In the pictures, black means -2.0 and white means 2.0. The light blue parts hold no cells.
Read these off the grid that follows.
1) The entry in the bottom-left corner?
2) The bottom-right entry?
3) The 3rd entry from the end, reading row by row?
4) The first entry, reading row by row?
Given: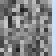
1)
-0.9
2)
0.1
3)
0.7
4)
0.1

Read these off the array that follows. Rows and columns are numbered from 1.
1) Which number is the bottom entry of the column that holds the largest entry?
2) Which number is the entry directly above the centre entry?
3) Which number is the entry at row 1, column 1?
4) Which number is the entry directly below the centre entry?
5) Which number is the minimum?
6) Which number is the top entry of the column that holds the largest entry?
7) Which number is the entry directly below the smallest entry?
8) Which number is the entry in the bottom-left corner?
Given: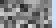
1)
1.4
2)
-1.2
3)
-1.2
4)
-0.2
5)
-1.4
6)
0.8
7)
-0.8
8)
1.0

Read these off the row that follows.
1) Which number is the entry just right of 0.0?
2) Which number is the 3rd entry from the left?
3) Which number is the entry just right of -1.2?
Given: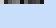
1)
-1.8
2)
-0.6
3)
-1.0

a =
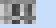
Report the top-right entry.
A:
0.0
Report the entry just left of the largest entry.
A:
-0.8
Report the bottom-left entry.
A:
1.2
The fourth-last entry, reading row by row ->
1.2
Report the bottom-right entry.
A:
1.0
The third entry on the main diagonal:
0.8
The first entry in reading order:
0.2
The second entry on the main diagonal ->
0.4
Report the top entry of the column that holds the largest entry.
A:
0.2
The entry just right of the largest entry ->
0.0
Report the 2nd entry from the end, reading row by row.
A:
-0.6
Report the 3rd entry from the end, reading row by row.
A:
0.0
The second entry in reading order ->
0.0

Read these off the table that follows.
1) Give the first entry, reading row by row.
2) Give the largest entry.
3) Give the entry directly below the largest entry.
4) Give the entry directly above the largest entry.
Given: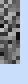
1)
0.6
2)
1.0
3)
-1.2
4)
-1.8

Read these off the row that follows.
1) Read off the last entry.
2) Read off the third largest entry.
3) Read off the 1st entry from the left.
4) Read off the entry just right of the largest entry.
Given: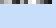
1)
-1.6
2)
1.2
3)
0.2
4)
0.6

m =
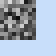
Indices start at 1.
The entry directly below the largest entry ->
-0.4
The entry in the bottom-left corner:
-1.0
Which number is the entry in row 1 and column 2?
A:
0.4
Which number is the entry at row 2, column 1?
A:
0.8
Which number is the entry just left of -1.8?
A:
-1.4
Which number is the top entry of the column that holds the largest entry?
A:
1.4
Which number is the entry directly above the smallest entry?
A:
0.8
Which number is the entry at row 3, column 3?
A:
-0.8
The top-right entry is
-0.2
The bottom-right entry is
-0.6
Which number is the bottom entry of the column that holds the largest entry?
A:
-1.0
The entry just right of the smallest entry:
0.4
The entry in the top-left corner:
1.0
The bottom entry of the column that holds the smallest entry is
0.6
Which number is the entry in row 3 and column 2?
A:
1.0
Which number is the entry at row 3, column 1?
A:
-0.4
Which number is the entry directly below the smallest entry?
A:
-0.8
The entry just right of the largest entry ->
0.0
